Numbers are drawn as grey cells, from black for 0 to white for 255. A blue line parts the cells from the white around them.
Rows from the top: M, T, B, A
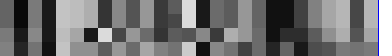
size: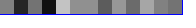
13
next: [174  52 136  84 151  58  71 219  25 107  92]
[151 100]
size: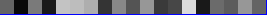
19
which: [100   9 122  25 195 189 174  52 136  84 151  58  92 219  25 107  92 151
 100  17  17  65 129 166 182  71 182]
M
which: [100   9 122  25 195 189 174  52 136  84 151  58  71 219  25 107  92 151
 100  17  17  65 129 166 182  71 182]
T
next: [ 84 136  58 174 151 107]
[17 45]
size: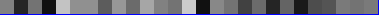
27

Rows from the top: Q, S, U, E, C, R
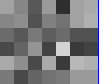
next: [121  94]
[107  81]
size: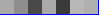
7
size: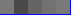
5
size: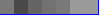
7

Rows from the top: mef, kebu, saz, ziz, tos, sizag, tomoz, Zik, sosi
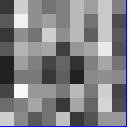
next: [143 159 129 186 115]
[200  76]
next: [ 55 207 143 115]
[129 186]
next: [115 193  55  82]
[151 151]
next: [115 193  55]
[ 82 151]
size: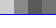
4
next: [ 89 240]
[143 159]
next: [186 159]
[200 129]

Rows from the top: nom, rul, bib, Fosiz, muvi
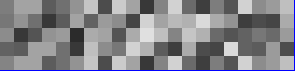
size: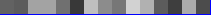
15
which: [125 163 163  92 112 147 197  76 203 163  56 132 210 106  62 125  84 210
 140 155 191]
nom
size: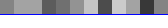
12
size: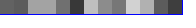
13
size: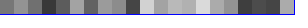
21

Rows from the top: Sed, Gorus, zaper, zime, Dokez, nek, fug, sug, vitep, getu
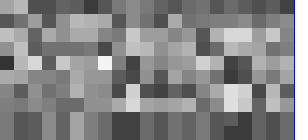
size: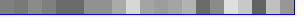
21
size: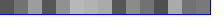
15
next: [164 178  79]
[107 184]
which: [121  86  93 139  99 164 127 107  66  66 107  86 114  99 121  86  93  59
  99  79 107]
vitep
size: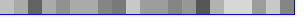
21

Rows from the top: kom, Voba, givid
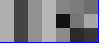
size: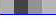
4
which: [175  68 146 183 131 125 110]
kom

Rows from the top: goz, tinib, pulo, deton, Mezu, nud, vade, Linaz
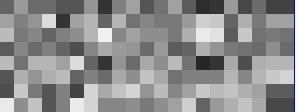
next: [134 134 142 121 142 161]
[206 100]
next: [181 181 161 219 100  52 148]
[107 169]
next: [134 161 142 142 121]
[175 234]
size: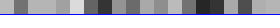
20
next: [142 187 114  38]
[ 52 169]

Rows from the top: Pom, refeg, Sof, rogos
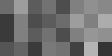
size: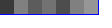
7
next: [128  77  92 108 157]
[128 172]
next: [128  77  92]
[108 157]
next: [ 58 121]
[114  65]
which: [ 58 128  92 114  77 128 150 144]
Sof
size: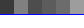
6
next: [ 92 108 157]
[128 172]

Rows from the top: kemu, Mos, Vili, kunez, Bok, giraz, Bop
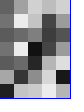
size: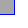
1
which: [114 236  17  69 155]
kunez
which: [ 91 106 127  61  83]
Vili

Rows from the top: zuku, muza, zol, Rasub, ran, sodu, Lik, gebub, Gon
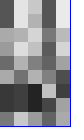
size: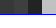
4
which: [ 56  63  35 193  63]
Lik
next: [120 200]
[155  99]
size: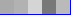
5

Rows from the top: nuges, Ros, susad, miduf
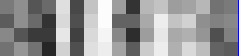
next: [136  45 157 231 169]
[176 149]
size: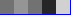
5

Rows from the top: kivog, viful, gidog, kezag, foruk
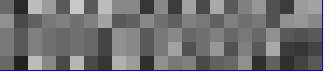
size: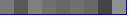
9
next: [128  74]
[ 97 104]
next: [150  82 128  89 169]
[60 54]

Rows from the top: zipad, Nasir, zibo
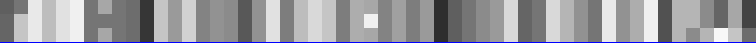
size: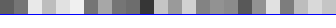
24
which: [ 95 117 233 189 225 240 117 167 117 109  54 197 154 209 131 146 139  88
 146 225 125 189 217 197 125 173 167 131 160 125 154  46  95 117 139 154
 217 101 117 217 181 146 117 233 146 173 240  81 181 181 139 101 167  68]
zipad
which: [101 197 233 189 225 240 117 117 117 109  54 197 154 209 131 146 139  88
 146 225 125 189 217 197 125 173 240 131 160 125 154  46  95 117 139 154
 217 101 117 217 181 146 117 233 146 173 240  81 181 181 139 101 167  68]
Nasir

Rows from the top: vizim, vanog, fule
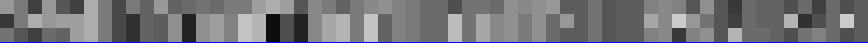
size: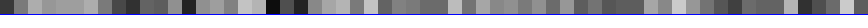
62
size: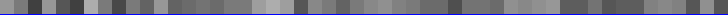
52
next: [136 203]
[151 115]
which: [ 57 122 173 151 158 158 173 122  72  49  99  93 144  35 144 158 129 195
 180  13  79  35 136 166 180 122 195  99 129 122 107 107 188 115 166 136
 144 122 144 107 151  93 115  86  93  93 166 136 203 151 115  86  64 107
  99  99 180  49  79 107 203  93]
vanog
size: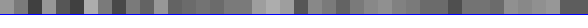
42
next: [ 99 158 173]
[122  72]

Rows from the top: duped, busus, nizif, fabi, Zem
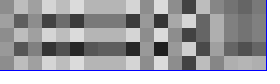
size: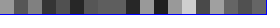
19
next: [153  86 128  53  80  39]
[86 94]
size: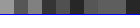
10
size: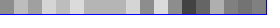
19
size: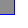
1
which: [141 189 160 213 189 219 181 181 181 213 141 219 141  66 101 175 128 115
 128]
nizif
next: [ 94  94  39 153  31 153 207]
[ 73 160]

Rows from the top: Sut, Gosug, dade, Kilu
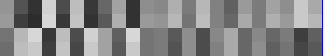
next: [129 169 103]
[142  96]
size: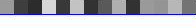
14
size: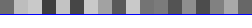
18
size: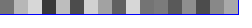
17
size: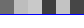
6
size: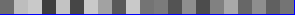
21

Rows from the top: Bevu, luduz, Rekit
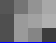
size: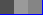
3
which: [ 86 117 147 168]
Bevu
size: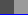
2

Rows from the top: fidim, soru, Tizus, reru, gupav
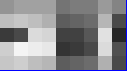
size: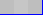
3
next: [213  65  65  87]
[225  38]
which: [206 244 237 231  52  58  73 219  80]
reru
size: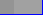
3
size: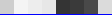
8
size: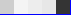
5

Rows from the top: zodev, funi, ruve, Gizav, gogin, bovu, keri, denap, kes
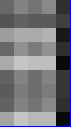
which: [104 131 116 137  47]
zodev
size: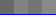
4

